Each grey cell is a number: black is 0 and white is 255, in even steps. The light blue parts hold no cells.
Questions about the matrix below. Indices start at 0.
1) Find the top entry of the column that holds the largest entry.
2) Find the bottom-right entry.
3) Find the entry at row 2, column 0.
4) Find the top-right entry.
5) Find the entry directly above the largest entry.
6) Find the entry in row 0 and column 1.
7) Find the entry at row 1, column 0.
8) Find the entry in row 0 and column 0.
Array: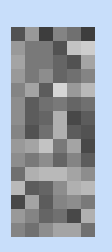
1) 132
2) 112
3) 164
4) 61
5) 101
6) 153
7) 153
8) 82

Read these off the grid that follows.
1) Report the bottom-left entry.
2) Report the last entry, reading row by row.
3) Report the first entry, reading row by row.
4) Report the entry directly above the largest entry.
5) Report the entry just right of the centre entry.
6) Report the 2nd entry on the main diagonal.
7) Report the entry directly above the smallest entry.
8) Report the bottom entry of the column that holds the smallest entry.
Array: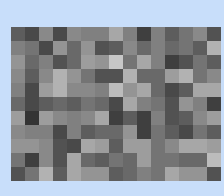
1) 82
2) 82
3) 93
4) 93
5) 167
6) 116
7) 73
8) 116

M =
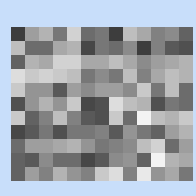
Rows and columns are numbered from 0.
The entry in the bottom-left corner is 98
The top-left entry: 61
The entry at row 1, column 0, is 190
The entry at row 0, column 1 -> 158
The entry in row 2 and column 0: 98
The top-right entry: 98
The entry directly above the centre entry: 158
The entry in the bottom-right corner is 119
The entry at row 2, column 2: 168
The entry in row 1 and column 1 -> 108
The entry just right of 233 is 148
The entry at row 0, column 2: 179
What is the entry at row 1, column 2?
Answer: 108
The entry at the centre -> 80

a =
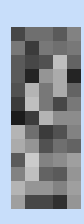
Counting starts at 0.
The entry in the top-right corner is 130
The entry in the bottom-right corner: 149
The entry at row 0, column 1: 111
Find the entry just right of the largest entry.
130
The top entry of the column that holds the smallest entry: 71
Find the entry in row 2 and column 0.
90
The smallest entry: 27
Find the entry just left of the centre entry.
59
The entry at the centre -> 180
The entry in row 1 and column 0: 120
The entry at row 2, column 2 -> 81
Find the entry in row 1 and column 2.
120
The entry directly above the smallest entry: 59
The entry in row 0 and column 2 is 111
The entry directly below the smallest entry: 180
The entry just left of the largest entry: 90

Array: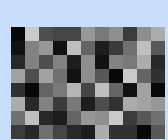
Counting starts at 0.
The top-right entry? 172
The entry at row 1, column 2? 151
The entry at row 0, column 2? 78
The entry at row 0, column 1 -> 202
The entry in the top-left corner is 8
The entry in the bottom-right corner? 88
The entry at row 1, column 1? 130
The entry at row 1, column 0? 18
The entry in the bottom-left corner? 59
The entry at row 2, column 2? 78
